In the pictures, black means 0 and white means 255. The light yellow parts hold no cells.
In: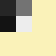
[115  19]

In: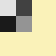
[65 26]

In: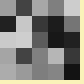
[205  28  92  67 172]

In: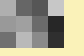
[199 107 185]

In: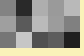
[185 156  80]

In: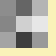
[180 208 164]

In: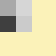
[214  63]

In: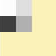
[222  63]
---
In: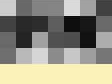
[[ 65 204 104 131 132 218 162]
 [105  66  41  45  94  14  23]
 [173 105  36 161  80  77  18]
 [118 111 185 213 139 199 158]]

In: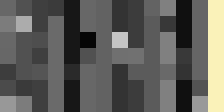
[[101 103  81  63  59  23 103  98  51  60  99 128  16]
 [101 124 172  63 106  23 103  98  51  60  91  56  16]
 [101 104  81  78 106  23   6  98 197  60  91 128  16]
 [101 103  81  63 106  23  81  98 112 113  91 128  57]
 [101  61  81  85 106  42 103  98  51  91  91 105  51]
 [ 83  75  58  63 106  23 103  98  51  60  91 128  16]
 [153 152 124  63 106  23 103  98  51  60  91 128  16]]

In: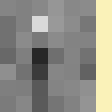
[[139 133 129 136 150 136]
 [119 113 129 217 153 140]
 [131 113 139 121 139 131]
 [114 104 127  39 111 132]
 [ 98 143 114  59 134 131]
 [144 127 126  89 132 136]
 [148 123 135  90 117 130]]

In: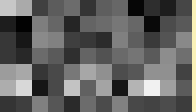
[[ 70 199 170  64  92 108  52  94 103   6  46  29]
 [ 89  29   2 126 102  37 100 107 119 103   9  76]
 [137  55  23 138 129  63  56  43 128  94  58  84]
 [111  55  40 107  90  47 100  82 106 117  90 141]
 [ 66 156 168  54  73 120 167 144  77  87 145 144]
 [ 91 173 216  22  73 195  97 164  22 180 241 160]
 [ 60  52  62 128  86  42 108  75 129  72  67  76]]

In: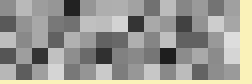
[[160 142 185 157 150  34 150 174 175 162 113 188 134 154 115]
 [166  89 147 168 120 113 192 189 211  52 169 150  65 147 205]
 [221 190 137 168  97 177 154  98 104 175 133 191  97  97 153]
 [213  85 158  52 193 142 106  48 129 137 118  30 140 169 139]
 [154 183  93 159 213 120 149 202 125 151 199 137 188  99 141]]

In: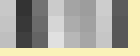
[[ 91 200  51 114 203 164 157 205]
 [ 87 196  56 107 214 172 161 201]
 [ 87 191  63 100 224 183 166 198]]

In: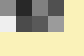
[[ 80 140  40 128]
 [155 239  75  89]]

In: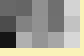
[[211 104 101 144 111]
 [194  76 130 145 112]
 [215  21 176 149 166]]
